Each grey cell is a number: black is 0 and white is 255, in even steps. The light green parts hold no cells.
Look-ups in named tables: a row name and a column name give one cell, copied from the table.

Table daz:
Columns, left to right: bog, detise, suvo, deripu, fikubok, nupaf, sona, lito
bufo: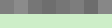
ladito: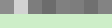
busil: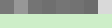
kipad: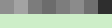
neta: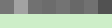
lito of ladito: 131
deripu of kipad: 108
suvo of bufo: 118
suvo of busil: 116
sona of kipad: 111
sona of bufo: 109
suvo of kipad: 124
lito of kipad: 46
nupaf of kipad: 139
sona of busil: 108
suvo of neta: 113
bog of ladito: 140
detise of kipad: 163

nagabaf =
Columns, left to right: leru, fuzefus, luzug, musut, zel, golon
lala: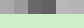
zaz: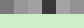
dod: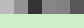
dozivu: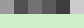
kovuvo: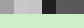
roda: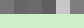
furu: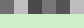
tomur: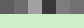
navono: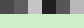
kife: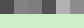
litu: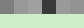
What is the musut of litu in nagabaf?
58
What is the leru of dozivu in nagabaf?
155
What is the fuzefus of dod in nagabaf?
147
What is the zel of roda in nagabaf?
199
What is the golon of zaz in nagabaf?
146
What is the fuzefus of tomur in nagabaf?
109
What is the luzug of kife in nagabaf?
125
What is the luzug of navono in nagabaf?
197
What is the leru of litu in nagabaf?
126
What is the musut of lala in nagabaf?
97
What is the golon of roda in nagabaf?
126
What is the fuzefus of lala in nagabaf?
155

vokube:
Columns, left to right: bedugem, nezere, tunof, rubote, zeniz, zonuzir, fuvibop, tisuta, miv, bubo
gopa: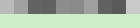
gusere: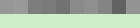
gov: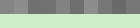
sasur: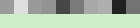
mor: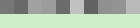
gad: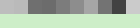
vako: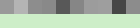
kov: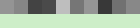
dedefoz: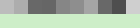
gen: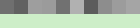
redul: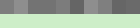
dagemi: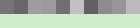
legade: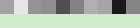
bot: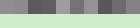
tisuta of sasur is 174
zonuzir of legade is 131
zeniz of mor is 107
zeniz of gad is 124
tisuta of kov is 56
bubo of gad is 203
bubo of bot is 131
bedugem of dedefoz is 188
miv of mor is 148
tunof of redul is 115
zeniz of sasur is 71
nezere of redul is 142
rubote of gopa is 97
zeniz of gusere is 114
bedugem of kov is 148
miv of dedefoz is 78
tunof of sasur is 153
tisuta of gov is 119
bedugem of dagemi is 117

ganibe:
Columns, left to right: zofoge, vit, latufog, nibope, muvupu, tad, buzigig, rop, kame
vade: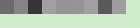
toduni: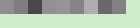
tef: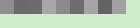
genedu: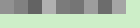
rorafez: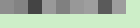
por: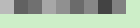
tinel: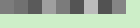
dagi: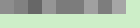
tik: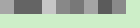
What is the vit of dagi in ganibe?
129
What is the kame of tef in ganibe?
161
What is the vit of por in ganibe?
97
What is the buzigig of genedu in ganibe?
157
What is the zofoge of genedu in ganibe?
145
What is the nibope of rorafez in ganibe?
153
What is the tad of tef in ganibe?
109

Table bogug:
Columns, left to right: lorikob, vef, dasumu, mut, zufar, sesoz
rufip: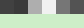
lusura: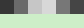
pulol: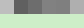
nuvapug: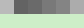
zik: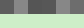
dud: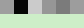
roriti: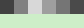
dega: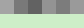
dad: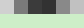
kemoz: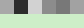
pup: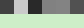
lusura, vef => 106
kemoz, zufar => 120
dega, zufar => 124
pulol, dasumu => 109
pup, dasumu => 41
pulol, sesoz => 175
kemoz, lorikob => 168
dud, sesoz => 157
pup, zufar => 131
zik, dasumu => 85
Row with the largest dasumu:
roriti

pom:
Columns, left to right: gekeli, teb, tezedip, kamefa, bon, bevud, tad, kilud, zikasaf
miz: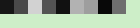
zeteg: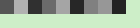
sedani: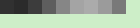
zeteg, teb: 177
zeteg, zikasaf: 35
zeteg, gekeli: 85
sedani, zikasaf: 121
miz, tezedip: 210
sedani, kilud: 155
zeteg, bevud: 39
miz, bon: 17
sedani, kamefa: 94
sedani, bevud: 164
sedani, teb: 43

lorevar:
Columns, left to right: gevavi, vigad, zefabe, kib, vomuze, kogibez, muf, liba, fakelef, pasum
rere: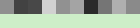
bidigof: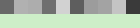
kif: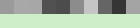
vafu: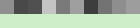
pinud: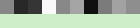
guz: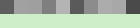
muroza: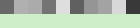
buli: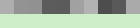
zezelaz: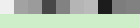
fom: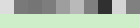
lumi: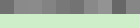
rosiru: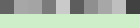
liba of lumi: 147
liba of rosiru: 167
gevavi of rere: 143
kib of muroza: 116
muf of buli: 178
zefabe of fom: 117
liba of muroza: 163
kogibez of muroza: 96
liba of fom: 48
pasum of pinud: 142
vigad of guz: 161

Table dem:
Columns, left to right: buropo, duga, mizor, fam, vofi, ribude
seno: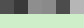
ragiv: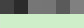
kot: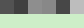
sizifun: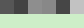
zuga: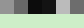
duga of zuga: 104
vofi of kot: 71
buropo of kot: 82
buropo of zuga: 148
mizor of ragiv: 118
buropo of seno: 79
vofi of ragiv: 90
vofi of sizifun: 70
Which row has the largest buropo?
zuga

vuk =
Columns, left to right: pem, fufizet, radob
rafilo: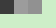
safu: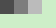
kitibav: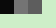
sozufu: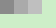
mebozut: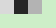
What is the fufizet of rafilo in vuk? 156
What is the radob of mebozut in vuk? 179
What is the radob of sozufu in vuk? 191
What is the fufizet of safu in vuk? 125
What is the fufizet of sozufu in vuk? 170
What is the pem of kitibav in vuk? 9
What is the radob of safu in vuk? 187
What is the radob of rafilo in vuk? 145
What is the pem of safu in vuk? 76
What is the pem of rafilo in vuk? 59
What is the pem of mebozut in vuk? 217

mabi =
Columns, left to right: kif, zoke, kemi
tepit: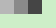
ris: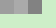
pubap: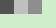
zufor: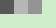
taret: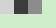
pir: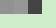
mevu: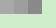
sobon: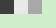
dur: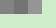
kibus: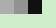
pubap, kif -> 82
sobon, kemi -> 168
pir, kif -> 146
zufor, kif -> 88
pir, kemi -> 68
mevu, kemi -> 137
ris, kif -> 157
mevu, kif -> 169
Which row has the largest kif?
taret

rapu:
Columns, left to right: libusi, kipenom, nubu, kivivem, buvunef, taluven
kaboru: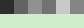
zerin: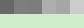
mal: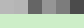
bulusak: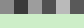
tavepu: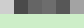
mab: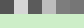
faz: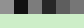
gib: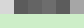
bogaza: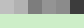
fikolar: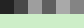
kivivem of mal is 149
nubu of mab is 91
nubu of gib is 100
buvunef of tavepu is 87
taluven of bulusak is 89
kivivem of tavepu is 109
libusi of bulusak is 138
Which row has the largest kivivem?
mab

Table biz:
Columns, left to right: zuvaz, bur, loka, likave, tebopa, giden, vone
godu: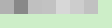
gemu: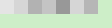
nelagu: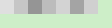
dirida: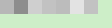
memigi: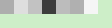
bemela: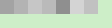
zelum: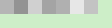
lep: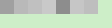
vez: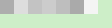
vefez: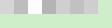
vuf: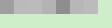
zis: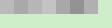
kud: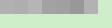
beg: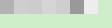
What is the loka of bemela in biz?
198
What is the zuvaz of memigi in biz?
173
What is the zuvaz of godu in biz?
177
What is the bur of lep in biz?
185
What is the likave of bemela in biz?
186
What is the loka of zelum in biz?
208
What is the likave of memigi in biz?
60
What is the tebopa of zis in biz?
168
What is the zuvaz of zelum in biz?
181
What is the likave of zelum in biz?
164

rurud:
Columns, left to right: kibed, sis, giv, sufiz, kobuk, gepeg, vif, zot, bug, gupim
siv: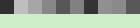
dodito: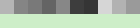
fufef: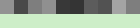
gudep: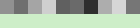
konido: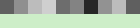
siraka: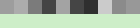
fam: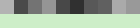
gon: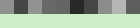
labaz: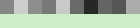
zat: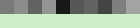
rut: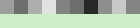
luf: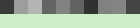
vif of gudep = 46
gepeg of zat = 87
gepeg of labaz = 106
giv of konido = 188
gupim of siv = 88
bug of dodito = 178
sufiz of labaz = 121
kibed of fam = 179
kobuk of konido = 109
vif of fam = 88
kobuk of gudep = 96
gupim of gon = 94

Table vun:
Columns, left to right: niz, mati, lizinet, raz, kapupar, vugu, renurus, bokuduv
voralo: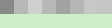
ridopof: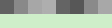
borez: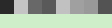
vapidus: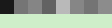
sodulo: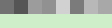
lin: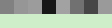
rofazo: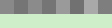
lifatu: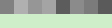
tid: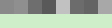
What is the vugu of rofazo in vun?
113
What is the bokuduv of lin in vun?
154
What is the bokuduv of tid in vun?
168
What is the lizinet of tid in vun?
110
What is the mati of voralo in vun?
183
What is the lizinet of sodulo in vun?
156
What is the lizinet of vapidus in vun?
133
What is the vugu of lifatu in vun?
139
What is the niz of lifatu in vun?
129
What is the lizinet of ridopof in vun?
167
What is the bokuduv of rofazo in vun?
126
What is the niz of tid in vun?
137
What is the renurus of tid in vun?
100
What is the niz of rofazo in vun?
137
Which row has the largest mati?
borez

